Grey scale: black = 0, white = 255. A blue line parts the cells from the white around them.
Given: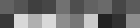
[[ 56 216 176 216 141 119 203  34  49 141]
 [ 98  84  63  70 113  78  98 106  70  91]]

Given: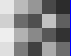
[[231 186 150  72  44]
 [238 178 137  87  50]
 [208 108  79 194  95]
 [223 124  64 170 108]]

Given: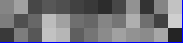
[[125  79 103 188 161 111 103 133 117 175 111  65 207]
 [ 57 125  87 194 182  95 117 139 161 146 139 167  36]
 [133 161  71  87  79  65  57  44  71 146  51 133 194]]

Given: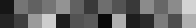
[[ 37  63 155 205  29  83  90   9 175  29  43 124  77 175]
 [ 22 117  97 117 147  97  57 110  83  57 139 103 139 211]]

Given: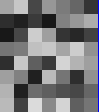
[[186  65 219 137 212  95 117]
 [ 24  71 205 159  52  39  65]
 [117 123 192 199 165 205 145]
 [179  32 109  95  79  71 102]
 [ 46 199  95  58 212 179 159]
 [165 199  71 151 123 102  52]
 [ 46  32  58  24 129 151 172]
 [159 129  32 186 117  46 145]]

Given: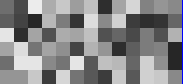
[[110  73 236 172 200 157 192  46 164 214 130 149 137]
 [110 229 229 137 116 229  88 192 184 102 208 143  38]
 [149 149 200  60 214 116  88  60 200  88 208 200 137]
 [229  46 164  81 172 164 192  81 102  73 124  81 178]
 [164 221 116 164 143  67 178 149  46  94 124 130  38]
 [ 94  67  38 184 124  52 221 137 208  60  46  52 102]]

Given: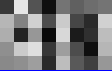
[[143 203 223  56 158  77  15 182]
 [182 130 209  77 203  70  42 209]
 [137 143 158  42 189  89  63 151]
 [174  35 151   9 216  27  48 189]
 [ 56 230  83  15 116  96 109 116]]

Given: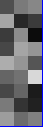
[[101 114 216]
 [ 71 165 149]
 [ 79 122 135]
 [157 108 128]
 [173 149  85]
 [165  39  59]
 [122  52  33]
 [ 71 101  27]
 [ 59 141  12]]
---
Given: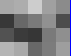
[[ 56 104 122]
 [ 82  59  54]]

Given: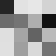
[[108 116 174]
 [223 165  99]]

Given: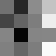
[[ 68 100 125]
 [133   5 133]]

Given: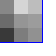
[[107 149 156]
 [ 57 125 145]]

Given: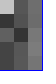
[[ 54  82 108]
 [ 96  52 120]]

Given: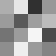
[[155  89 158]
 [116 156 245]]

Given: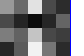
[[ 74  36  11]
 [125  98 196]]

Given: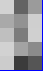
[[169 146 207]
 [191 124 208]]
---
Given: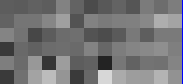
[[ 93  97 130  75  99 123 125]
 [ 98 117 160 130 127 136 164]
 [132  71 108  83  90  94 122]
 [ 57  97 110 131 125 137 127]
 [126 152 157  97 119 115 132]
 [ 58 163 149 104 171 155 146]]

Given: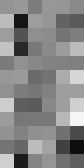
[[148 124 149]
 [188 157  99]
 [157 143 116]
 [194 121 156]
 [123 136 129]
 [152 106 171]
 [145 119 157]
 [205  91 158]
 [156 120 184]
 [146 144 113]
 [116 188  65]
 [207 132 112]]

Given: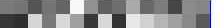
[[122  85 101 145 110 104  70 134]
 [ 54 214 216  57  51 209 160  90]]

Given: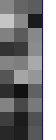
[[134  92]
 [197  27]
 [129 136]
 [ 51 140]
 [132 169]
 [ 85 150]
 [ 45  97]
 [131 121]
 [ 62  81]
 [ 40  88]]

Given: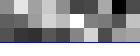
[[142 161 142  72   2]
 [ 95 156 188 128  83]
 [ 82  48  67 212 156]]

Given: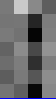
[[121 137]
 [117  37]
 [122   5]
 [ 99  73]
 [109  47]
 [ 93  86]
 [116   7]]
